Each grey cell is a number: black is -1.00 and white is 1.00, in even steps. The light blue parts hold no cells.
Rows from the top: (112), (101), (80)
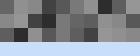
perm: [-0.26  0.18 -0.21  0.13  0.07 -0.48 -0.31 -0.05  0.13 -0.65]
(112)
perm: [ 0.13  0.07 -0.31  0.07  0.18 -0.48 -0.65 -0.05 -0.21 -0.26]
(101)
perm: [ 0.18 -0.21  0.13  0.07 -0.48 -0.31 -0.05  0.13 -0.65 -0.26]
(112)

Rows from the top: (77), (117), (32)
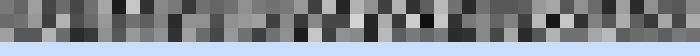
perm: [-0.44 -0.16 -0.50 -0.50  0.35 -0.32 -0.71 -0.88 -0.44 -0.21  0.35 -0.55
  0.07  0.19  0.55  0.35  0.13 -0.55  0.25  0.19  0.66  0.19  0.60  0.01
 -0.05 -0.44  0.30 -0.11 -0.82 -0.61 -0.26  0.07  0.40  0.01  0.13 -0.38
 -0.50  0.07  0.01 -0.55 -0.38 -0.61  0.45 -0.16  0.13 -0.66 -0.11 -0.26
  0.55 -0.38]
(117)
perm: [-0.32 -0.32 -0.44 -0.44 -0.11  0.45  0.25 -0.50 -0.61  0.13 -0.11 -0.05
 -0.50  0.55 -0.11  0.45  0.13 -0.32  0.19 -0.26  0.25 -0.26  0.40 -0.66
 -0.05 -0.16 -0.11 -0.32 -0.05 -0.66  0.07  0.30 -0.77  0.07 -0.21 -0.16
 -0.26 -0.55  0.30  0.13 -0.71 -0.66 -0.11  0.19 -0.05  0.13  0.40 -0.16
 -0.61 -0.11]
(32)
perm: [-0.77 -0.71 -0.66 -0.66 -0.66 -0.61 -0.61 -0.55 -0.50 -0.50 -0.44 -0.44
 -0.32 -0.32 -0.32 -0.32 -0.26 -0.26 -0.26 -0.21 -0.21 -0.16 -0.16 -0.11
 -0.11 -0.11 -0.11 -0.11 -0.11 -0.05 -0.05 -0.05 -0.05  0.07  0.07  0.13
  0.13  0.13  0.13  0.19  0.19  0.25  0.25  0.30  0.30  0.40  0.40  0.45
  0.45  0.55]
(77)
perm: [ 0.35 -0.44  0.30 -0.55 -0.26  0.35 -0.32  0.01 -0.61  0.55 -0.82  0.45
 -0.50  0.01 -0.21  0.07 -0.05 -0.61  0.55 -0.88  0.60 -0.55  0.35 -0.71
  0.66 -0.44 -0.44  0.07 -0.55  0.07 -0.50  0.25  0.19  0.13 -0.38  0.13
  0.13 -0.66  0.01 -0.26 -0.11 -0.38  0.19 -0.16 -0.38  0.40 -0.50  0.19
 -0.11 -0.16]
(117)

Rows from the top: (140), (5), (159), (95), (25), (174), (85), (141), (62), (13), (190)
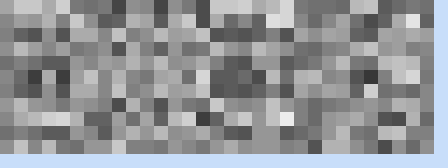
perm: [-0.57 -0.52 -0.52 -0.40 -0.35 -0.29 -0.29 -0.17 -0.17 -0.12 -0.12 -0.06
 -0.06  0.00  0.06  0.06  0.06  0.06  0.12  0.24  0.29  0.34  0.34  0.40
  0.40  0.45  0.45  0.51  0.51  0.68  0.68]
(174)
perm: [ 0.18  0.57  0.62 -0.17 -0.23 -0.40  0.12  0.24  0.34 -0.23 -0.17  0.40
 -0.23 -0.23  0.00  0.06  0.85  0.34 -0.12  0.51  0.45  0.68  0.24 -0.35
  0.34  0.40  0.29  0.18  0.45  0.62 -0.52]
(62)
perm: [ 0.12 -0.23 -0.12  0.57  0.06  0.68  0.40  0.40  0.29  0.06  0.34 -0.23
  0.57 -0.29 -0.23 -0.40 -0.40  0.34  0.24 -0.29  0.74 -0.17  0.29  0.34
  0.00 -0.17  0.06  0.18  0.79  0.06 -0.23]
(5)
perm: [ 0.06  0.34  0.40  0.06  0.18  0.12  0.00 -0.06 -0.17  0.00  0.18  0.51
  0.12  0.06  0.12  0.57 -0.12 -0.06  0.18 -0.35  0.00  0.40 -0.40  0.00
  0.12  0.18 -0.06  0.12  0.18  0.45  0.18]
(141)

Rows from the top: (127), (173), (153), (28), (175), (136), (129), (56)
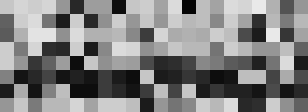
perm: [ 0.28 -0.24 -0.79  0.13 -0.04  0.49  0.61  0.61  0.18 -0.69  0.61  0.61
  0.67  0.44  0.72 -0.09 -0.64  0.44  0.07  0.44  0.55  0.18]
(56)
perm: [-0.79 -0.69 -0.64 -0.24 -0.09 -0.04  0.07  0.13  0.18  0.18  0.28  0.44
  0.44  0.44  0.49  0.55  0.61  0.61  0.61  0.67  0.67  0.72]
(28)
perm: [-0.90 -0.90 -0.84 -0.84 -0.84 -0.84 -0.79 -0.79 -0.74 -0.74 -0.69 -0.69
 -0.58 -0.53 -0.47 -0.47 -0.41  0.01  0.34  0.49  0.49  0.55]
(136)
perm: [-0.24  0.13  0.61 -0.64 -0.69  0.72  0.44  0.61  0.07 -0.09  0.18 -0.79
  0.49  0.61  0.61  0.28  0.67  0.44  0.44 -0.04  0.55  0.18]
(56)
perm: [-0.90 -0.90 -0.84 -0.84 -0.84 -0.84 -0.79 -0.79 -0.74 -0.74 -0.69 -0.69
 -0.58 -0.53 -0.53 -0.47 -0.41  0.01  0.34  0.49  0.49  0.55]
(129)
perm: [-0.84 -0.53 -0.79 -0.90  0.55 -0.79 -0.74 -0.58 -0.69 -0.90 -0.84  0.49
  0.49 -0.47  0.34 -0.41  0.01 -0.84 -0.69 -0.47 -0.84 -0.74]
(136)

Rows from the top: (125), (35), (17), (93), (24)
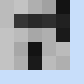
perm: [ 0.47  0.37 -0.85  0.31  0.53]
(93)
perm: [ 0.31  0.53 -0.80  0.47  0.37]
(17)
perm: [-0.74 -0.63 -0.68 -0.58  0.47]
(35)
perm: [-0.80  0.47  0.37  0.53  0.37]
(24)
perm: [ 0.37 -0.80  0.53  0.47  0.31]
(17)
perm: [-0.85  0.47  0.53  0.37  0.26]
(125)

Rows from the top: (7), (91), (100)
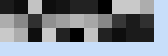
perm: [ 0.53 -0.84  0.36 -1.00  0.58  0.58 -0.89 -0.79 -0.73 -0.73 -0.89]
(7)
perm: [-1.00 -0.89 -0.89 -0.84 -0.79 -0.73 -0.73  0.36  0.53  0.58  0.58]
(7)
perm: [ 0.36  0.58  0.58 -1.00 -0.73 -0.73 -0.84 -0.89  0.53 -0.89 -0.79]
(7)

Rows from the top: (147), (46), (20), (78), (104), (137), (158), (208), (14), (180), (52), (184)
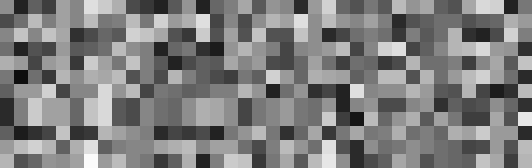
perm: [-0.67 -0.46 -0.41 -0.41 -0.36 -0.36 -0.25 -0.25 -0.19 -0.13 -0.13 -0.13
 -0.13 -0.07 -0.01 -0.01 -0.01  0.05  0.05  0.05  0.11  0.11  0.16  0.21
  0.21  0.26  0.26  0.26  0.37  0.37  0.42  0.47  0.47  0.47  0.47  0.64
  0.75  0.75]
(52)
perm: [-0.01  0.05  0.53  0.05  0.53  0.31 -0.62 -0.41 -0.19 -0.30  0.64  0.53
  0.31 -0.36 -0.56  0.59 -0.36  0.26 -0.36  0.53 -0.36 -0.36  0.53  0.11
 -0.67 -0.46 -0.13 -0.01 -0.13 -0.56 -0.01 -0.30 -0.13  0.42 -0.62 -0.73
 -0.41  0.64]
(20)
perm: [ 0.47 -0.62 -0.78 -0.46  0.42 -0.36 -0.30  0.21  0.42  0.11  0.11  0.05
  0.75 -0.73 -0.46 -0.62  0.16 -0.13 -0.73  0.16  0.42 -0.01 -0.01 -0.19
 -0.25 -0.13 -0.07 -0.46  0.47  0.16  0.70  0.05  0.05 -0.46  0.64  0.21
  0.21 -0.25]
(158)
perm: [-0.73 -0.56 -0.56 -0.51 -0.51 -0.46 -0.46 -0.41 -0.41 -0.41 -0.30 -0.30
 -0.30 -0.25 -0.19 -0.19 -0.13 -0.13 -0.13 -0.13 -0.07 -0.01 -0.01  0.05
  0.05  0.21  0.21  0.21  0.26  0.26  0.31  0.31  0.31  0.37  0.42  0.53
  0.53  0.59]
(104)
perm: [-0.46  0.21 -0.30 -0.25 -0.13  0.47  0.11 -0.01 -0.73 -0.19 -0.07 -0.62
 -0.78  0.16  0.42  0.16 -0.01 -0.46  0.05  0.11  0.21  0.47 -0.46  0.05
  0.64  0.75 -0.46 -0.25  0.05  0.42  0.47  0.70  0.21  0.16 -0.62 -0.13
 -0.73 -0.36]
(78)
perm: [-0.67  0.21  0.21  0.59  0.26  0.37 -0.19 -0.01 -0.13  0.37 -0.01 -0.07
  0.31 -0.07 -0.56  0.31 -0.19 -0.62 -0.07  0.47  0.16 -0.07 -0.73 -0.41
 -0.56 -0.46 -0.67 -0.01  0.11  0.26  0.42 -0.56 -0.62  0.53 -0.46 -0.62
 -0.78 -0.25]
(180)
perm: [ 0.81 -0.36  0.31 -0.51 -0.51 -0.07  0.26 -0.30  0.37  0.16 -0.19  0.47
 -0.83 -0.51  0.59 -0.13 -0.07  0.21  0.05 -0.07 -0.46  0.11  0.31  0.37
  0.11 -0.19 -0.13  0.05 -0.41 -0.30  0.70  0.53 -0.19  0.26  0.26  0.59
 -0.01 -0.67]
(14)

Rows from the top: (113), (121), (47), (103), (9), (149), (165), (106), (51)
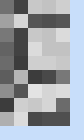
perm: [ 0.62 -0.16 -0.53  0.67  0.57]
(106)
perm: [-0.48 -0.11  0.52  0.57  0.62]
(113)
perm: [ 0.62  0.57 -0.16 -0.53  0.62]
(9)

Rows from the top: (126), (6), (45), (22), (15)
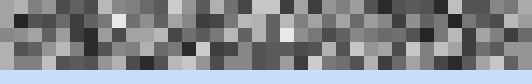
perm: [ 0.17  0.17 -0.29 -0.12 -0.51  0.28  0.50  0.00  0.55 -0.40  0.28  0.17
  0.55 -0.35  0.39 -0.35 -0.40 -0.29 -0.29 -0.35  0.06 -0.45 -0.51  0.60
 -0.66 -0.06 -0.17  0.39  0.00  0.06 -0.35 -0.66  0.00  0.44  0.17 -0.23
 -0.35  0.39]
(22)
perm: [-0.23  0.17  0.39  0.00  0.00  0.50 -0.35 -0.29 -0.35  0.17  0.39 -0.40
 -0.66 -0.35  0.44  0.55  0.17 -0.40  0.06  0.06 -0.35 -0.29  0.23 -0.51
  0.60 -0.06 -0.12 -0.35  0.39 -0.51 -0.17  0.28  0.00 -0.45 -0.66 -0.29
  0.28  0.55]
(15)
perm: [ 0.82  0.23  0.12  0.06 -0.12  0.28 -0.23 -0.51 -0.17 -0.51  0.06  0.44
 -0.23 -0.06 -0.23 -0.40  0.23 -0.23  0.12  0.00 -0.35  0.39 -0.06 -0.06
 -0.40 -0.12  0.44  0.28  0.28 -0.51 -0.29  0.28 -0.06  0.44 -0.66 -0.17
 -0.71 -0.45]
(45)
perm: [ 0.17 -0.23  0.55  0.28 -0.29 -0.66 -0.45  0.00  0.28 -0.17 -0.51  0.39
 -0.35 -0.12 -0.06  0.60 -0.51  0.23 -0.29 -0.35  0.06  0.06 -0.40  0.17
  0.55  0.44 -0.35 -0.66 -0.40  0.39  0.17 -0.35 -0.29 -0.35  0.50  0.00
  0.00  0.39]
(15)
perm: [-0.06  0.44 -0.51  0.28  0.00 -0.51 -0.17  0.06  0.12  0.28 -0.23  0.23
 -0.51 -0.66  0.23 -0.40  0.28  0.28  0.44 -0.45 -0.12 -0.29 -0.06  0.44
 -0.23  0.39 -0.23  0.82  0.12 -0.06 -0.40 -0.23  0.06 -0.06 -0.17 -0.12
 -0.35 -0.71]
(45)
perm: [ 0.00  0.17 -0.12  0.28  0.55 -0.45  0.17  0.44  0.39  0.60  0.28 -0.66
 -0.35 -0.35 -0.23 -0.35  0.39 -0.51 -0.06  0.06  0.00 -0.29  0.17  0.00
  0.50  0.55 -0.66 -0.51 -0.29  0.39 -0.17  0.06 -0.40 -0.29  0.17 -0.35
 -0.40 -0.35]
(22)
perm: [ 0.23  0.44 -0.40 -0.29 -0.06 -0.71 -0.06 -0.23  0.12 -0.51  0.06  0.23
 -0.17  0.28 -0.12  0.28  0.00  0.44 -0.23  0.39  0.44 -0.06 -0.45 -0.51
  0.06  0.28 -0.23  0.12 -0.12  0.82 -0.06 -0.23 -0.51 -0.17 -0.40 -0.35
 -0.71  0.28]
(6)

